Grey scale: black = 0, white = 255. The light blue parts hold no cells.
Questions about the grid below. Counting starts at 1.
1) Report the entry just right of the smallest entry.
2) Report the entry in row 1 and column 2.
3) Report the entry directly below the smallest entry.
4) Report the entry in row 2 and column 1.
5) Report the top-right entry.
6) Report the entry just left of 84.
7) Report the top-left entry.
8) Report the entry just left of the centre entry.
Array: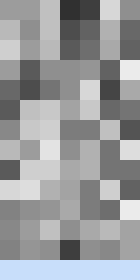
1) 62
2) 156
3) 77
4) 185
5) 143
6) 192
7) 156
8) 207

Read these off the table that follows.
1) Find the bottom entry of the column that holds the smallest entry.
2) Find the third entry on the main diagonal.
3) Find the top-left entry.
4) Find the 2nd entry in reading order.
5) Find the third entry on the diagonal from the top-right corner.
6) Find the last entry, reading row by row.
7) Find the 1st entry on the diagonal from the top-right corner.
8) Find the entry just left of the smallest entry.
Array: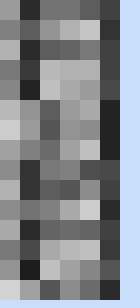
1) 161
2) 93
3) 155
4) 43
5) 100
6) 43
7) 65
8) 147

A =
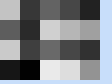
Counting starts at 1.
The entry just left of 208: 42
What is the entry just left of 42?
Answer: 93
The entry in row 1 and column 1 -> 195
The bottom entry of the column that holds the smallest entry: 2
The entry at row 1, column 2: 55
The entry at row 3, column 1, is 202

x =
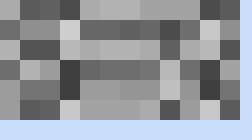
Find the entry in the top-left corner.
171
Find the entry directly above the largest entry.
76
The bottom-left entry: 156
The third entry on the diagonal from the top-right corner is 171
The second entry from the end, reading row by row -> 199
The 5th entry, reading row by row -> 171
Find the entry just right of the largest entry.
103
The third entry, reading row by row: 97
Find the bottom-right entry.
91
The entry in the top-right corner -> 91
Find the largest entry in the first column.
178
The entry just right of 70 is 163
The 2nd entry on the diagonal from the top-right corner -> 199
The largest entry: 206
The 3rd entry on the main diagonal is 84
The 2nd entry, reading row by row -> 91

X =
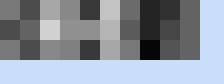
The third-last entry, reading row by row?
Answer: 6
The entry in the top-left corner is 120
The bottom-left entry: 120
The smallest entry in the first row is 36
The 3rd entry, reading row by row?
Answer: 167
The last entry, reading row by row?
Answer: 99
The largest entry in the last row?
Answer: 167
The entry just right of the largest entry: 144
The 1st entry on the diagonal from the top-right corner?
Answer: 99

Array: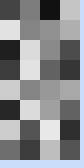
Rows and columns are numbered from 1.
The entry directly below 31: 60
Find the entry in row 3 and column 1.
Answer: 31
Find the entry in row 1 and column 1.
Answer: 68
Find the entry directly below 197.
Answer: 175
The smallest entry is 17
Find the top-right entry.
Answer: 197
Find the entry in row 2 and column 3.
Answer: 145
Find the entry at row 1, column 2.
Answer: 125
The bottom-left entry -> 110
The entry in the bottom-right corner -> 84

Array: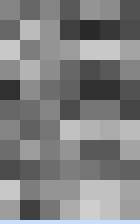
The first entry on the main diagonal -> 132
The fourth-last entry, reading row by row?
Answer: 171
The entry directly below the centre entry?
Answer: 193
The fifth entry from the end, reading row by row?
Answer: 117
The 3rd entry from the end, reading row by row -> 206
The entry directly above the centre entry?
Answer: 97
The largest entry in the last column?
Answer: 187
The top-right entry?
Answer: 82
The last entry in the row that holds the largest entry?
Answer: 156
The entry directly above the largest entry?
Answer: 193
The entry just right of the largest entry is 193
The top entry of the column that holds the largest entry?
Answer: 148
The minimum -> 41
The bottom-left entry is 156
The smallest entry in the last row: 63
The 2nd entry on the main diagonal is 187
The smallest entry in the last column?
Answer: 69
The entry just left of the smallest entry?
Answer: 63
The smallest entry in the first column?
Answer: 48
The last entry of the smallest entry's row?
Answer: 75
